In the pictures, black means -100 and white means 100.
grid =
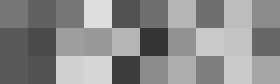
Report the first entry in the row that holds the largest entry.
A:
-7
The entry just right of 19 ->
42
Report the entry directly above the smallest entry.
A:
-13
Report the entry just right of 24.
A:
19
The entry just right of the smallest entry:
14
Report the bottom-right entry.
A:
30
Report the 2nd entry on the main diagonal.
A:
-42
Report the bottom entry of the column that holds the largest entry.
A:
68
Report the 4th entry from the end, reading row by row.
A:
36

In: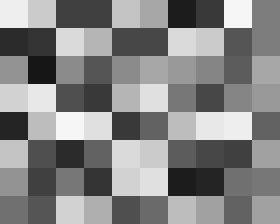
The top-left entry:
87
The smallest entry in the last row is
-38
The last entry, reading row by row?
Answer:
26
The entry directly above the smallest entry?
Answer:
-60
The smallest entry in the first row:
-78
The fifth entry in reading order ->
53
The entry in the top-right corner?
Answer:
-2
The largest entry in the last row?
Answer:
65
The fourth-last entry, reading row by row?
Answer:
48
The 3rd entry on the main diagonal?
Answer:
9
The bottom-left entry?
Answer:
-12
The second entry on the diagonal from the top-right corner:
-33
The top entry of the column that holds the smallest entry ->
59
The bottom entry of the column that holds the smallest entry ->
-33
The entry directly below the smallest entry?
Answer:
82
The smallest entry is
-83
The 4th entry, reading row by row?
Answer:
-50

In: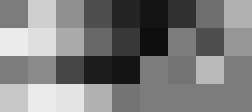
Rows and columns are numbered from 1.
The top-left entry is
-3
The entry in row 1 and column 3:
13
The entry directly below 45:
-3
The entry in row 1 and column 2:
62
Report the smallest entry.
-89
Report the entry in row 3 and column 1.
-3
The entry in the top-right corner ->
39
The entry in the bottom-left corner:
56
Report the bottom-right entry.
-3

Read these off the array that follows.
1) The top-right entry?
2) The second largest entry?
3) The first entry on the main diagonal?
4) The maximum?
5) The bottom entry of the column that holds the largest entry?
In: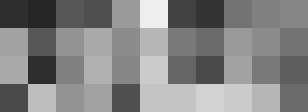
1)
5
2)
65
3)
-65
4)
87
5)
54

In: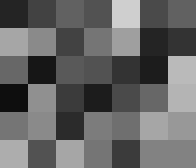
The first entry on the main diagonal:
-72
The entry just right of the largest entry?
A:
-42
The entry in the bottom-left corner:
36
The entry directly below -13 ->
-54
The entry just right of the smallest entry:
13
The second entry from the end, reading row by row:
2
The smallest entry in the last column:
-60
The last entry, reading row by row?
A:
2
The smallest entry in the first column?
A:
-89
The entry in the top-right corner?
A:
-24
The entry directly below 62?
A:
25
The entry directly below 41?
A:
19
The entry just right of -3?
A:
-13

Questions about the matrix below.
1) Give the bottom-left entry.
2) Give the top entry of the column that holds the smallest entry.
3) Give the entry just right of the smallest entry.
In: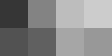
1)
-36
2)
-58
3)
3

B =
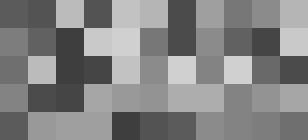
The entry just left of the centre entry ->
52
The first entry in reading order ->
-29
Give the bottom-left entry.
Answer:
-29
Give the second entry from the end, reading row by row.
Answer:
-2
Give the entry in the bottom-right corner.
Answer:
-13
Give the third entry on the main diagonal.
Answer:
-51
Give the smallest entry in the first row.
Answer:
-41
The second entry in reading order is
-35
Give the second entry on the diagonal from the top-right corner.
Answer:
-46
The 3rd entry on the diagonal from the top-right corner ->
63
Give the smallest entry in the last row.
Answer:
-51
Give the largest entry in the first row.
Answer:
52
